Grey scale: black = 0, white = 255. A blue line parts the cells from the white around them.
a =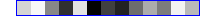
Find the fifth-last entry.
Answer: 109
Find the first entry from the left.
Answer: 212
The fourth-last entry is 172
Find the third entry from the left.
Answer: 136

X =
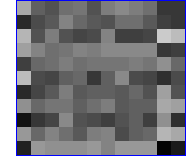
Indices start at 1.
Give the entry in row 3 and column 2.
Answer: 82
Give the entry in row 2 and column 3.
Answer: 89
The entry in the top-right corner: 55
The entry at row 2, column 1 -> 41
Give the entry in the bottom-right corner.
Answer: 26
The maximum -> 203
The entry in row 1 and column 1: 168
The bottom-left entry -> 33
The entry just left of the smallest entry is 152
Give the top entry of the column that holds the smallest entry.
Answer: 55
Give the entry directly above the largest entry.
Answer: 63
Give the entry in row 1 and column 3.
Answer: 82
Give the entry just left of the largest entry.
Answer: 69
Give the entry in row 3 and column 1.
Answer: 181
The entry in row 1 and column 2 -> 96
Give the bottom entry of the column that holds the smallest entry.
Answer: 4
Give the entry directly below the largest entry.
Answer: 55

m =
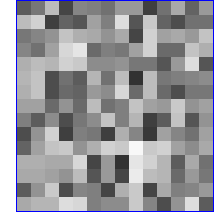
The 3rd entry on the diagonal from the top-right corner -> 169
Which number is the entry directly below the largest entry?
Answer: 229
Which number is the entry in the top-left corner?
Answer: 92
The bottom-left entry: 169
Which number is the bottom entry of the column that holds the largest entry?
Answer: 201
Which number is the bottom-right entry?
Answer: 92
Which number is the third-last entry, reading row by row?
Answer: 147
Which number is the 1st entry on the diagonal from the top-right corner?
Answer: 153
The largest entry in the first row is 188
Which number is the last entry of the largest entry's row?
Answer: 169
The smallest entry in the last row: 77
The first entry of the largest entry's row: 99
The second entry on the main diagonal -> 209
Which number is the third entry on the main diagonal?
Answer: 147
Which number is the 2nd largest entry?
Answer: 235
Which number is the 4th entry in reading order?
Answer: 69
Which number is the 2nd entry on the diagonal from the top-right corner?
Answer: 113
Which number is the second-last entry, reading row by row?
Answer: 221
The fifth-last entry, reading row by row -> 133

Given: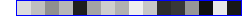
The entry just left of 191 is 220
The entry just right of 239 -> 199
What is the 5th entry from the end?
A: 56
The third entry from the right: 15
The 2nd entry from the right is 233

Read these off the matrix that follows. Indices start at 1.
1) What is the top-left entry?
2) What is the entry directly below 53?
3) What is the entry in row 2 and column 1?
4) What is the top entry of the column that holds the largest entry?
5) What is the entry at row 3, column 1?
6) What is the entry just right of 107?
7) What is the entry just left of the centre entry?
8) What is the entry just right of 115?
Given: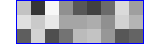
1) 195
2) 202
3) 224
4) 247
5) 94
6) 218
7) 165
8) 187
